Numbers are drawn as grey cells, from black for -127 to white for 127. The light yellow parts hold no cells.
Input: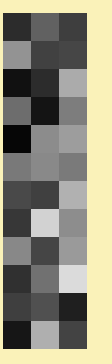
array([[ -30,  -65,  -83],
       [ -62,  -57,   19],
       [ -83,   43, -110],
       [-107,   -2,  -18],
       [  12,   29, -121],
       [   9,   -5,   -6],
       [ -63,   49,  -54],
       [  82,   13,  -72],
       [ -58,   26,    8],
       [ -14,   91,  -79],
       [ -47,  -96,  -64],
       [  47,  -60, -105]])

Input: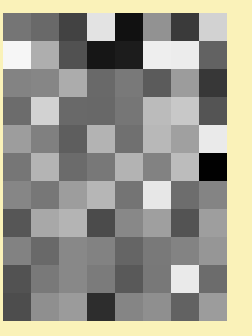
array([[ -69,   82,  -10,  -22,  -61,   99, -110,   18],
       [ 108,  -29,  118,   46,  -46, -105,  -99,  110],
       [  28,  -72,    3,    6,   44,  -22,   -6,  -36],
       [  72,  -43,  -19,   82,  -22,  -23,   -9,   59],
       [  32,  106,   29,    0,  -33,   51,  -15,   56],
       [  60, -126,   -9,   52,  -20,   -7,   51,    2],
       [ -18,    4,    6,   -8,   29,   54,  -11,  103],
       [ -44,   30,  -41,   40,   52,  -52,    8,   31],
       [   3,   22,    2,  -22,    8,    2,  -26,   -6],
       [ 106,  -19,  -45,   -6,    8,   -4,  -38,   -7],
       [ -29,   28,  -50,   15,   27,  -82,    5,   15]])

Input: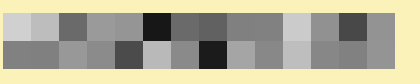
array([[ -55,   19,   80,   61,  -21,   26,   21, -104,  -21,  -30,    0,
           1,   75,   17],
       [   1,   20,    1,    0,   24,   11,  -52,   57,   10, -100,   37,
           8,   62,    7]])

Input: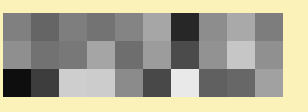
array([[  41,   -2,    0,  -26,   -1,  -12,    4,   38,  -88,   13],
       [  70,   16,   15,  -13,   -7,   37,  -17,   28,  -52,   18],
       [ -24,   33, -113,  -66,   78,   76,   11,  -55,  105,  -31]])

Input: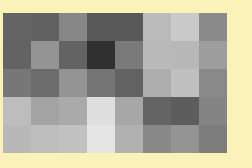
array([[ 73,  10, -27, -30,   7, -38, -38,  58],
       [ 56,  29, -28,  20, -28, -79,  -5,  57],
       [ 64,   9,  -8, -19,  20, -11, -29,  46],
       [-34,   4,  61,  35,  42,  95,  39, -27],
       [ 20,  -3,  56,  62,  65, 100,  49,   8]])

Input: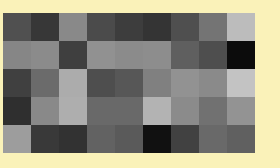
array([[ -11,   60,  -47,  -72,    9,  -52,  -66,  -75,  -48],
       [ -49, -115,    6,   11,  -64,   17,   11,   13,  -32],
       [  10,   67,  -63,  -20,   44,  -49,  -40,    0,   18],
       [ -14,   19,  -80,    9,   46,  -22,  -22,   51,   11],
       [ -22,  -31,   29,  -70,  -77,  -29,  -37, -110,  -62]])
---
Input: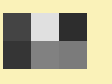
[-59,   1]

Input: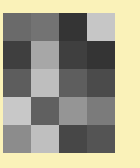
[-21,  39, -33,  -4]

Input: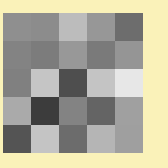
[ 15,  -3, -49, -27,  31]

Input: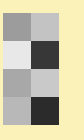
[ 28, -72]

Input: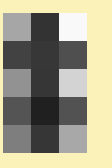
[ 38, -72,  83]

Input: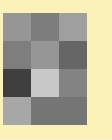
[22, 22,  3]

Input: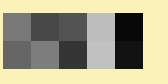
[-6, -2]
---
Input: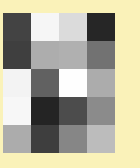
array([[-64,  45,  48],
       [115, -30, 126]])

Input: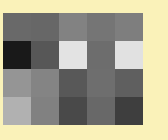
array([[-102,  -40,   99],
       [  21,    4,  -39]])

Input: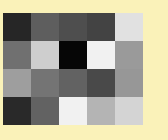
array([[ -15,   78, -121],
       [  30,  -11,  -29]])

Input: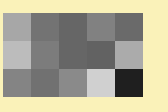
array([[ 60,  -3, -25],
       [  4, -14,  10]])

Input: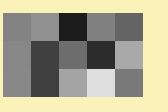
array([[  7, -63, -18],
       [  8, -64,  36]])

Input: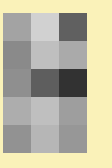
array([[ 10,  63,  42],
       [ 15, -33, -77]])
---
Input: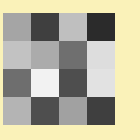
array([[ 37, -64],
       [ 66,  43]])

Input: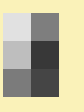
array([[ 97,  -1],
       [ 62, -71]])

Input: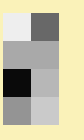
array([[110, -23],
       [ 41,  41]])

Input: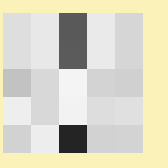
array([[ 94, 104],
       [ 94, 104]])

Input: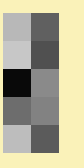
array([[ 56, -31],
       [ 71, -47]])

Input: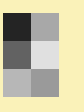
array([[-91,  40],
       [-29,  96]])
